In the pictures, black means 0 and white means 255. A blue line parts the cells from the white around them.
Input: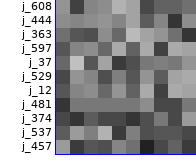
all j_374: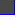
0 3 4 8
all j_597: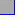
4 6 8
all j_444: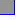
3
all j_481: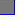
1 2 3 4 5 9
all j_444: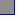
0 2 9
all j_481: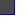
7 8

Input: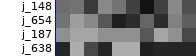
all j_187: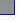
0 3 4 5 8
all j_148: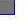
1 4
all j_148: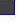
5 7
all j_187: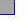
1 2 7
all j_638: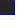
0 3 7 8 9
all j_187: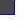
9
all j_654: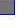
0

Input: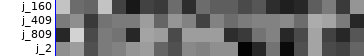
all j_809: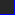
0 5 16 20
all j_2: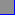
0 11 12
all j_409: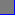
0 4 5 13 20
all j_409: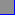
1
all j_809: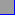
7 9 10 11

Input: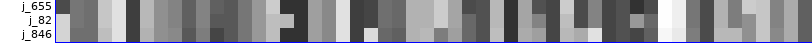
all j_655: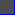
0 29 37 42 46
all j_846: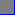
10 27 45
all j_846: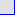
4 20 38
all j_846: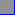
7 49
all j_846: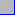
26 36 47 48
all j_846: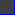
5 21
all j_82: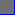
2 23

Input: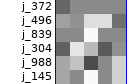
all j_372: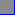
1 2 3 4
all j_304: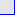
1
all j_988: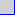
4
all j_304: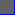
0
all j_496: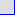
2 3
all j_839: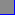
0 1 3 4
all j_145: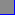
1 3

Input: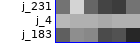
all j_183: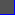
4
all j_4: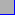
1 2 4 5

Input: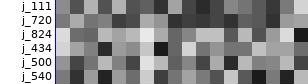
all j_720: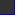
8 12 15
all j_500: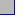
3 7 13 16
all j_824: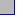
3 5 13
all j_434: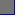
10 12 13

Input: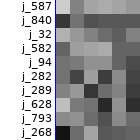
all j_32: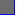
3
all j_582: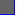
0 4 5
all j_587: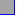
2 4
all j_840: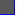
3 4 5
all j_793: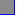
0 4
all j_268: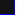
0

